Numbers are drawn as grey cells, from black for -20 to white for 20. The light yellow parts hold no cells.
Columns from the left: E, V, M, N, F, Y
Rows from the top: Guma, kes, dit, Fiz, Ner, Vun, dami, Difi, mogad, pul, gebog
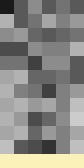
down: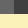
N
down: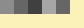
N
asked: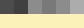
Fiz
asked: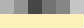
mogad
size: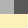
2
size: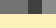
4
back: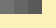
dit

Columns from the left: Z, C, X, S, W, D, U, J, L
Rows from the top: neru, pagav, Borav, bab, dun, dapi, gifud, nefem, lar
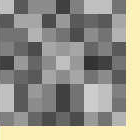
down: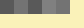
L
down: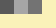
C
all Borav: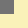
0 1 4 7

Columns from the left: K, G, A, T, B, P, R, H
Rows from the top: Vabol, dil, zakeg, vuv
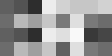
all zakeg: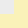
3
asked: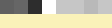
Vabol
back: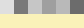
dil
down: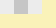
T
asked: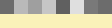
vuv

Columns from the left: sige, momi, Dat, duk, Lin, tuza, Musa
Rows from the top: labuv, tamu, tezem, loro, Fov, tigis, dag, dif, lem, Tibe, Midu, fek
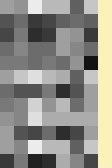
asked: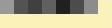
Tibe
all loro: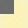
0 2 3 6
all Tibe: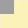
0 6
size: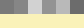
6
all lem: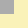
3 4 5 6
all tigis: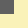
5

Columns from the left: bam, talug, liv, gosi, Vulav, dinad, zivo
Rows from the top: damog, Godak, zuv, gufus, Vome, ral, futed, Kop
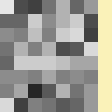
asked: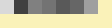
Kop
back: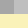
Vome
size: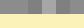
6
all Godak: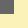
0 1
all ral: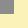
0 1 5
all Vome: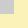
1 2 3

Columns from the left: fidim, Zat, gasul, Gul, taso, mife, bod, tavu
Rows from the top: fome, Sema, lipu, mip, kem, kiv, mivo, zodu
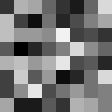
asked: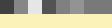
mivo
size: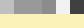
6
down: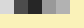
mife

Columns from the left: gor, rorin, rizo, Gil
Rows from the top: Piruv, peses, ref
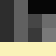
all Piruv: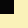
2 3
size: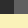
2
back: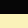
Piruv
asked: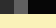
Piruv
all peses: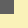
1

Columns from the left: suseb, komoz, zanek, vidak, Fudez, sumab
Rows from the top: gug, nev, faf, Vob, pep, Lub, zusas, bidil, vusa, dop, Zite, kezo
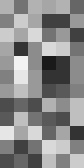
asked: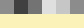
Zite
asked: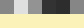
Lub

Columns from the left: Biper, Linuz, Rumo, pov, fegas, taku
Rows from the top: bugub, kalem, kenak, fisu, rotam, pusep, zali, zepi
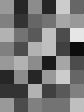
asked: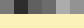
kalem
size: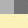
2
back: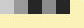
pusep

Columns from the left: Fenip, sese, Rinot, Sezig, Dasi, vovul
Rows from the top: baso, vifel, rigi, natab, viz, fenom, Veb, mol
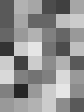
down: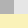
Rinot
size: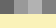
4
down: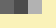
Dasi
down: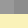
vovul
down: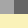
Rinot
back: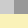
Veb
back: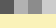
viz

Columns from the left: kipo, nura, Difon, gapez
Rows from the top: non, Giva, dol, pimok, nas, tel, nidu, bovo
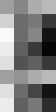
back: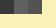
nas
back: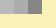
non

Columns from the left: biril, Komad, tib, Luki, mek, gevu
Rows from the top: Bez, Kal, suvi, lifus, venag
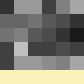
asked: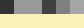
Bez
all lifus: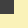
0 2 3 5
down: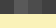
Luki
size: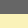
2
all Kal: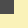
4
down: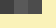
Luki

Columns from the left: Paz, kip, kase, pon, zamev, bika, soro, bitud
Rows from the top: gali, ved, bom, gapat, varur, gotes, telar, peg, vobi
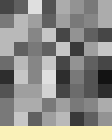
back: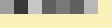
gapat
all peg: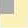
1 2 7
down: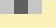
pon
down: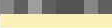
soro

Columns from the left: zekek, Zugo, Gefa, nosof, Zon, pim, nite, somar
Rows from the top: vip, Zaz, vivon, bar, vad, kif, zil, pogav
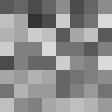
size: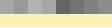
8
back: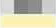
vad
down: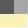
pim
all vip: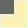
1 3 6
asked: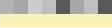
vivon
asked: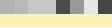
vivon

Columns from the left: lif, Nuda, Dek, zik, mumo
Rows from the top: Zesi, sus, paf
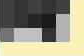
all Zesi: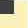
0 2 4
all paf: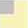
1 2
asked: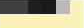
sus
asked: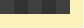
Zesi

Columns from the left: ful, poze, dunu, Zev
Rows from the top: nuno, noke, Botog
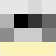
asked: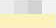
nuno
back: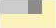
Botog
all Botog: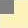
3
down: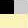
poze
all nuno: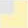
0 1 3

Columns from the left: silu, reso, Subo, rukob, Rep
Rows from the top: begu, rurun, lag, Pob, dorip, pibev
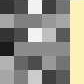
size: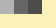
3
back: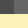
dorip
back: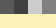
pibev
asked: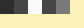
begu
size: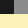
2
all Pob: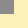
1 2 3 4
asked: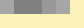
rurun

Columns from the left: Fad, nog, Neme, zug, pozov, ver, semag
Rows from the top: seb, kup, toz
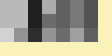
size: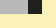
3
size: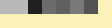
7
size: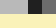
4
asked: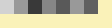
toz
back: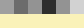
toz

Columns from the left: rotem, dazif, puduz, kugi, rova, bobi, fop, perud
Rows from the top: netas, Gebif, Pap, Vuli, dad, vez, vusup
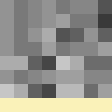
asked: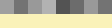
Pap
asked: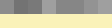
Vuli
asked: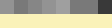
Gebif
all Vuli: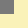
1 2 4
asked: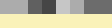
dad
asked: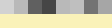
vusup
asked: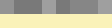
Vuli

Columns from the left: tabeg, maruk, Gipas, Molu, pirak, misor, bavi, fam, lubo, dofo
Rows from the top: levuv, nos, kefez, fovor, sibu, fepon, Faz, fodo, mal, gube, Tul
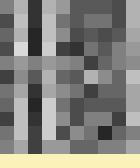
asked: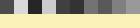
fovor
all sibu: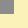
4 9

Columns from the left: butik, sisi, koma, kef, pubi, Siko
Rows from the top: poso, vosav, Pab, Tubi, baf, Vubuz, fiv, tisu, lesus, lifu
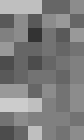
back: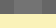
Vubuz
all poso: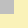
0 1 2
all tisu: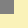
3
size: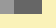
3
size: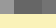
4
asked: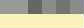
fiv
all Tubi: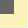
1 2 4

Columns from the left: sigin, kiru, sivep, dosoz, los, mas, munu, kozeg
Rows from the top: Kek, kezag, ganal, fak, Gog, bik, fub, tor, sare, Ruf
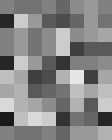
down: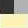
los
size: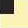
1
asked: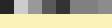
Gog
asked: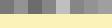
ganal
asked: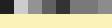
Gog

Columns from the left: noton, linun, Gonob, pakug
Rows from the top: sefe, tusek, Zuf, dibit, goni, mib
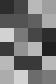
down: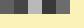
Gonob
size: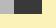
3
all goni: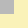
0 3
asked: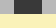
goni
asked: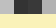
goni

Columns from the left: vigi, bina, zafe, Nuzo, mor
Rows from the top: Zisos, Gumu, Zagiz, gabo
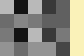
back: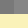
Gumu
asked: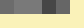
Gumu
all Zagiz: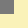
0 4
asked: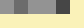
gabo
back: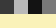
Zagiz

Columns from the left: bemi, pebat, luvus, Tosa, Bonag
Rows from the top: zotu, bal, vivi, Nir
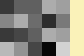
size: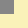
1
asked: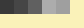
vivi
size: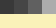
4
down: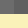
luvus

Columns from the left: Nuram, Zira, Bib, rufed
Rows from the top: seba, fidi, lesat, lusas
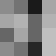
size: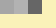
3
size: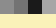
4
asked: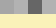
fidi

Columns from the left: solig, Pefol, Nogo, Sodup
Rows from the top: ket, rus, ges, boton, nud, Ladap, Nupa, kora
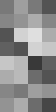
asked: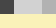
ges
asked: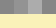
rus
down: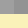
Pefol
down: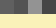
Sodup
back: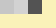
boton
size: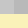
2

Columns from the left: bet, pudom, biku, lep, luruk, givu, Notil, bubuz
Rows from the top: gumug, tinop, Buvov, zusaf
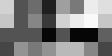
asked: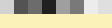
gumug
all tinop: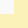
6
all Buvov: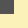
0 1 2 4

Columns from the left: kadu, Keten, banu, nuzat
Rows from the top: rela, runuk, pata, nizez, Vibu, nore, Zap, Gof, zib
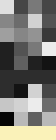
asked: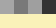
pata
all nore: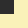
0 1 2 3

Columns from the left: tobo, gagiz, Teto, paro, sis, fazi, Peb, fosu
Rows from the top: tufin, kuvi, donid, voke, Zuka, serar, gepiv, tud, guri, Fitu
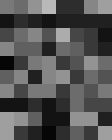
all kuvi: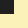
2 4 5 6 7
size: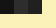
3
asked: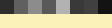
donid
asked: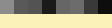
voke
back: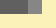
voke
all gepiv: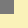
2 3 7
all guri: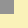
1 5 6

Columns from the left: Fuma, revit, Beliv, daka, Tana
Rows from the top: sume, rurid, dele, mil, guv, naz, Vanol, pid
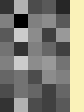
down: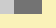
revit
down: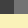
Tana

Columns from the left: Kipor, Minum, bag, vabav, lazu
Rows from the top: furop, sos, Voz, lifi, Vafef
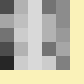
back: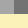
lifi
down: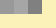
lazu
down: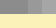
lazu

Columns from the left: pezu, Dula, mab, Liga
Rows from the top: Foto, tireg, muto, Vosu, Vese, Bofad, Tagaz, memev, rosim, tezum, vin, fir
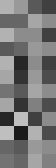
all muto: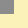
1 2
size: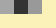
3
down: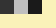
Dula
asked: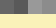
vin
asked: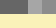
tireg

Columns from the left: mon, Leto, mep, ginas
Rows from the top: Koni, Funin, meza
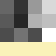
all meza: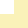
3
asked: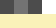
meza

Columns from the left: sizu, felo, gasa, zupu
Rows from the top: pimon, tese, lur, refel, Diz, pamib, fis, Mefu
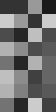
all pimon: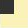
0 1
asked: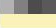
fis
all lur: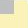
2

